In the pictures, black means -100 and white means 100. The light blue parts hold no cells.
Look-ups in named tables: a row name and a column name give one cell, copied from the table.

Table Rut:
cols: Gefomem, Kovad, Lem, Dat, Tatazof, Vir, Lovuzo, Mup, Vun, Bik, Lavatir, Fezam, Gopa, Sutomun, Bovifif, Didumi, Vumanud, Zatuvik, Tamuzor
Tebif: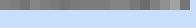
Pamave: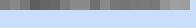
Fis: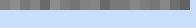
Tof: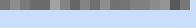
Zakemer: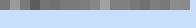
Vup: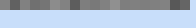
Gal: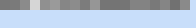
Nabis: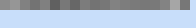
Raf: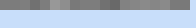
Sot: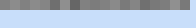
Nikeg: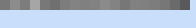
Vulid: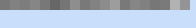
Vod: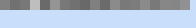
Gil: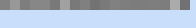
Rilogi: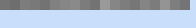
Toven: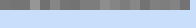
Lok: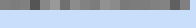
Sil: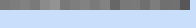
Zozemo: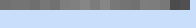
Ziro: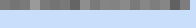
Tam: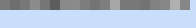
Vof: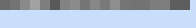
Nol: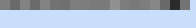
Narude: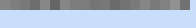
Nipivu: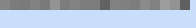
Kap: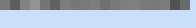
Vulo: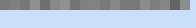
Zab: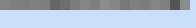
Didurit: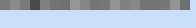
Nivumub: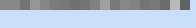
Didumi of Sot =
-5
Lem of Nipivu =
-4
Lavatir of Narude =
-6
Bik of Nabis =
-10
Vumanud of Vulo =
5
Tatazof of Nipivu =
-4
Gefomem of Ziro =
-3
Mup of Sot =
-20
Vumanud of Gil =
-2
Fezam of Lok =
9
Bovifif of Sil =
-12
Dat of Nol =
-16
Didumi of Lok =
1
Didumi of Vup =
0
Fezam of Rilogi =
5
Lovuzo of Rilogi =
5
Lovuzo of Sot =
12
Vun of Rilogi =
-3
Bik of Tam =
-9
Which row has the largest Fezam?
Tam

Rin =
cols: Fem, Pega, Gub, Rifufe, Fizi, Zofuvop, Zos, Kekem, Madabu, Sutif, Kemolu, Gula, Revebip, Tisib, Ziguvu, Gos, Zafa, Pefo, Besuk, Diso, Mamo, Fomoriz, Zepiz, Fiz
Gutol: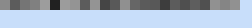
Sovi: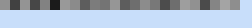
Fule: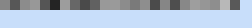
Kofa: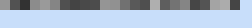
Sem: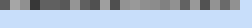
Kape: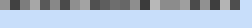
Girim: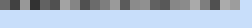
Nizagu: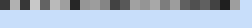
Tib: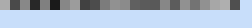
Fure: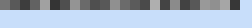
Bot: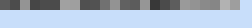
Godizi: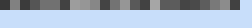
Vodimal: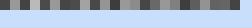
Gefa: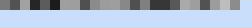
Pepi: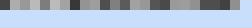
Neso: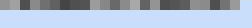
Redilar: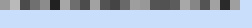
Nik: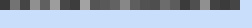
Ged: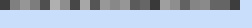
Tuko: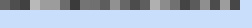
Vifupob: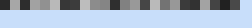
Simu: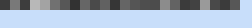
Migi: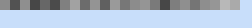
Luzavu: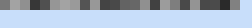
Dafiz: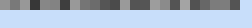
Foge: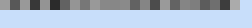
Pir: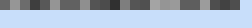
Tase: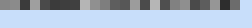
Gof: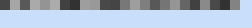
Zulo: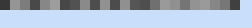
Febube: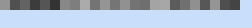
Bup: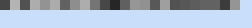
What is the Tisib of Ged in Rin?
-29
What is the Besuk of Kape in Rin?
25
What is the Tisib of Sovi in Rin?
-14
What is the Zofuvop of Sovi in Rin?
-79
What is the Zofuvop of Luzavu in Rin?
18
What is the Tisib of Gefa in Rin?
-37
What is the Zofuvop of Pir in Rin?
17
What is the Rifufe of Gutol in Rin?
0
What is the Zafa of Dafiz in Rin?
9
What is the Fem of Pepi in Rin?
-46
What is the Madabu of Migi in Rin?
-15
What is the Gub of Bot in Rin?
16
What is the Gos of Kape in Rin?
44
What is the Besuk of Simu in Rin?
-54
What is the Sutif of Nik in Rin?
-33
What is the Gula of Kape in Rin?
-14
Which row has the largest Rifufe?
Nizagu

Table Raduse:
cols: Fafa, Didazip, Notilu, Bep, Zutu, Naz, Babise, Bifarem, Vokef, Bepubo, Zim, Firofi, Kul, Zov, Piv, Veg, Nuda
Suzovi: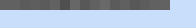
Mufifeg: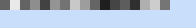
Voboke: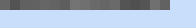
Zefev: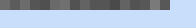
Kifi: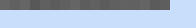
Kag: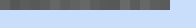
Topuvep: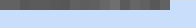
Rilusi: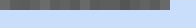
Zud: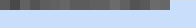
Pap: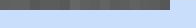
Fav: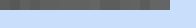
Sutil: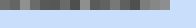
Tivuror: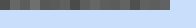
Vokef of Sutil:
12
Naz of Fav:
-25
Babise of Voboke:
-26
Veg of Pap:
-27
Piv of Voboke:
-33
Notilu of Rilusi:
-28
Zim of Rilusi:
-26
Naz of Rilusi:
-26
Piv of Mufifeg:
37
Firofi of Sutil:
-6
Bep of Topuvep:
-29
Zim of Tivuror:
-26
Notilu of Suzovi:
-29
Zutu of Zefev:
-37
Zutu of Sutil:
-30

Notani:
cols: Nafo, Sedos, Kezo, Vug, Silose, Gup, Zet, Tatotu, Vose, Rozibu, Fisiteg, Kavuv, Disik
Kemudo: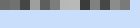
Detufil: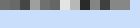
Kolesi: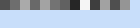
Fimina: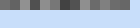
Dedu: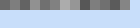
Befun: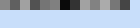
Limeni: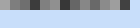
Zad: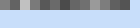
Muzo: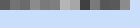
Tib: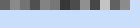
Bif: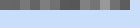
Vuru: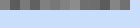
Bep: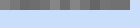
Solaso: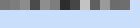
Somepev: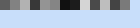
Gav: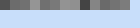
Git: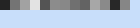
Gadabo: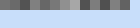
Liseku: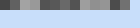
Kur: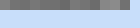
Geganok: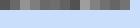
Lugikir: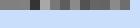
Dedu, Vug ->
14
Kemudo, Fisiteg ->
-44
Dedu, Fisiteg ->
-12
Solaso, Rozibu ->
-25
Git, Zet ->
7
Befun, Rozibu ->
2
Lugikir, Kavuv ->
8
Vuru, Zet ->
2
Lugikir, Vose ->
-35
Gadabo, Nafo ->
-10
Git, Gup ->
10
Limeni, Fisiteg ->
9
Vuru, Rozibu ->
-14
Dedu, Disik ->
4
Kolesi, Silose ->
28

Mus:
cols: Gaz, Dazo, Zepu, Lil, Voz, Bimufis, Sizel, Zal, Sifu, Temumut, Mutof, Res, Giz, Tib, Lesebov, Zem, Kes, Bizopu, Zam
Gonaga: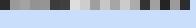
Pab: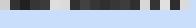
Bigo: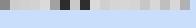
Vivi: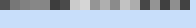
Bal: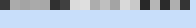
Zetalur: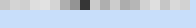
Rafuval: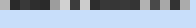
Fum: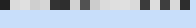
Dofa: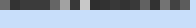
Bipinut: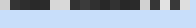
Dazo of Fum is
72
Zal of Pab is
-62
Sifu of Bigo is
-64
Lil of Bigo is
65
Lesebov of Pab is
69
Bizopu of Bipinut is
-55
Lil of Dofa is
-54
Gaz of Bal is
-56
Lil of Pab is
-58
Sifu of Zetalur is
-58
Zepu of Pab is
-74
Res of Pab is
-57
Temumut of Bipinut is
-62
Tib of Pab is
-62
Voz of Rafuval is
-67
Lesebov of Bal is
-69
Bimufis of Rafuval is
23
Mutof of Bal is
50
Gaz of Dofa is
-17

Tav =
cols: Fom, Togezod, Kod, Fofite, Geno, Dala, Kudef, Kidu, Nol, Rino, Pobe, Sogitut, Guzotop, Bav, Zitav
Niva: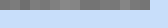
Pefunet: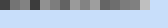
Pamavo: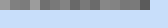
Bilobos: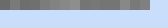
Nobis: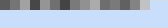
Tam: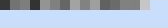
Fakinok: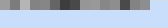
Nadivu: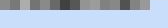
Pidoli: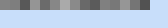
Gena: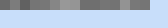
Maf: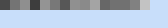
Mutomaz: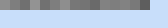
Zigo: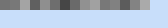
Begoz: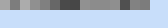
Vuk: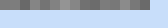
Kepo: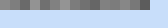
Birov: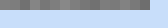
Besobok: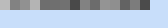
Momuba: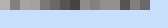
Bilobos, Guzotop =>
7
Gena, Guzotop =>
15
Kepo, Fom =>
8
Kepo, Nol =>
-11
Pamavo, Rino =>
-16
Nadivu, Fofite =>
-9
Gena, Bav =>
-6
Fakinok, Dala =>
-21
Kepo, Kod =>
-17
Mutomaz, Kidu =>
-7
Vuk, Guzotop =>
9
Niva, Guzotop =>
4
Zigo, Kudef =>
-45
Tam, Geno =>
16
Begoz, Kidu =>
-44
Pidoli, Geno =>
-16
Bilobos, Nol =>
-8
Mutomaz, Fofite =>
15
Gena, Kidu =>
17
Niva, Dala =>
0

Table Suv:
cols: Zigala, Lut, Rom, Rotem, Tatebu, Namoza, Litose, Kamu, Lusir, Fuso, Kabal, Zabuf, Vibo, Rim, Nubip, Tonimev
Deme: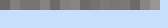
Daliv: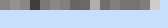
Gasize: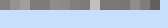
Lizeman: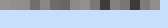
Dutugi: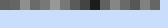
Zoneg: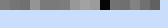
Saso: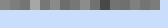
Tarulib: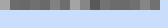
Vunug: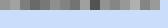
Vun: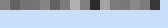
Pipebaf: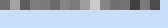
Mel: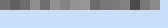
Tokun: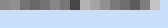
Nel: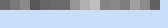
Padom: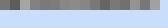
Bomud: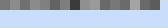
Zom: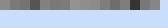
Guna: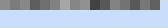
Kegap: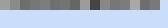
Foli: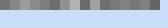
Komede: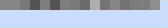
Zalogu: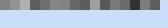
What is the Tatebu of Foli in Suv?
-2
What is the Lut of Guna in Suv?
-3
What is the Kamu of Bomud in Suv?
-54
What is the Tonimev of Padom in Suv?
26
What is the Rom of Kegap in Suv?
-14
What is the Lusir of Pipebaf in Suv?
23
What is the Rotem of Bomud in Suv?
9

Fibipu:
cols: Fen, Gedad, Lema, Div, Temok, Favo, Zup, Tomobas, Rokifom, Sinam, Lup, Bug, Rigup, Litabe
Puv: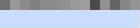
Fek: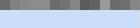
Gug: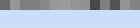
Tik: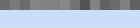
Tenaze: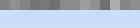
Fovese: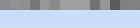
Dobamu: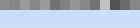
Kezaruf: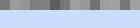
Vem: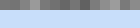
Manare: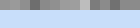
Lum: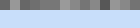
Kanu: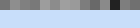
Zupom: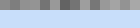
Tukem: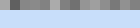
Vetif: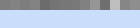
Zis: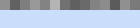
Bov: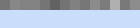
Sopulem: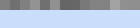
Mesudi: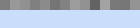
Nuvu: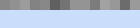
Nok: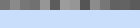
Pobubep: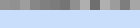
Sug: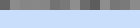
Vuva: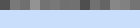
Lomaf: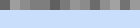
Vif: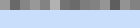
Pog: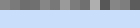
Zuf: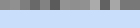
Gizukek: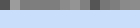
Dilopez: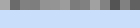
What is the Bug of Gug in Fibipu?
-34
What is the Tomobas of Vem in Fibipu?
-8
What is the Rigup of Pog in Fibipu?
-1
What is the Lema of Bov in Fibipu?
2
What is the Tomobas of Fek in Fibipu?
5
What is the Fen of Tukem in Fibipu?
32
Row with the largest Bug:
Vetif

